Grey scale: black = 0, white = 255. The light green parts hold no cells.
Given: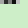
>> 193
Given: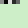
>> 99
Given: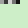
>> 19
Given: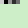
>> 107
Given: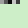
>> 61
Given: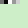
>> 208
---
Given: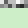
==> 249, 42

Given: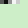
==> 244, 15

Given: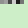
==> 203, 28

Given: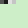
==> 224, 27

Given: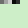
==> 206, 8

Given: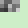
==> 203, 54
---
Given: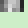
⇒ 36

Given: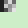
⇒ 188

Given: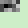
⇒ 197

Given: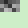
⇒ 157

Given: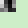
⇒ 154

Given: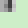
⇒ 190

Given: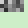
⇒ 111

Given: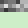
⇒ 196

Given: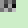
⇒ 10

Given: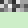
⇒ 87
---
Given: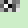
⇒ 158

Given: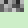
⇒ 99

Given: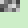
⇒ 66

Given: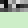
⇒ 77

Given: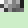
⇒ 222

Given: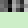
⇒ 103
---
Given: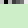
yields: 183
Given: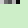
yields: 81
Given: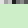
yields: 193
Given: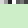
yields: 38
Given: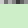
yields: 175
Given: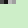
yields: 186
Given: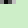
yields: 78
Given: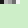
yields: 163
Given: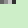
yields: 198
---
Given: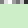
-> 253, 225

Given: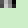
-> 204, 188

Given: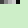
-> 204, 180

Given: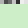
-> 238, 226

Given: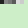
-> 220, 204

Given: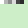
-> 255, 219

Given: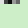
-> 224, 152

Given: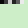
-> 235, 205
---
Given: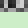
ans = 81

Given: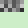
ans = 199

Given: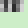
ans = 211

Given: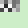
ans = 168

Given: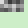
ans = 158

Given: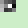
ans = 10

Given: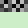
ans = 138

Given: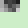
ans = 127

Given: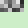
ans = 70
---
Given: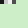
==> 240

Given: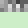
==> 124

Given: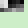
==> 142

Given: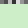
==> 150

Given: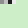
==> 31

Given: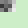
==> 170

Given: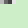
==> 66

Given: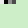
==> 144

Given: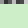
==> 74
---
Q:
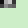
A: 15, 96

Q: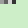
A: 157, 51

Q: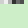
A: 207, 78

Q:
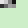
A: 229, 146

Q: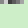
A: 135, 165

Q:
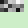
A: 29, 164
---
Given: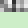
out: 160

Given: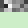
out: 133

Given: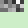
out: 251

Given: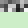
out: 190

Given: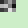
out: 156

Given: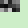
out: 120

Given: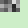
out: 219
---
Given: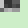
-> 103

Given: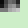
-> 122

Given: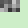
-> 184

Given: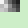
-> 200

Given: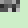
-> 82

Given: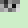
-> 161
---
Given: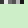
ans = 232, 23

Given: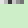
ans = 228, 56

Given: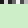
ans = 244, 24

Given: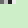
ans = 238, 36

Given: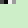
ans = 240, 8

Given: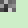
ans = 207, 44

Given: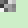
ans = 244, 55

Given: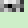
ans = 242, 0

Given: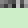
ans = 196, 36

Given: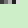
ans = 222, 32
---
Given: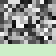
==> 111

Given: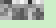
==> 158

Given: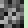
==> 178

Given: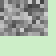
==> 108

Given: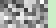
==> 113

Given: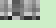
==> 158

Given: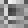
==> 144

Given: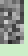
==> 116
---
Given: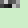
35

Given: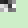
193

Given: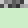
187

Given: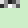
144

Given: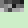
139

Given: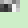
39

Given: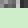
90
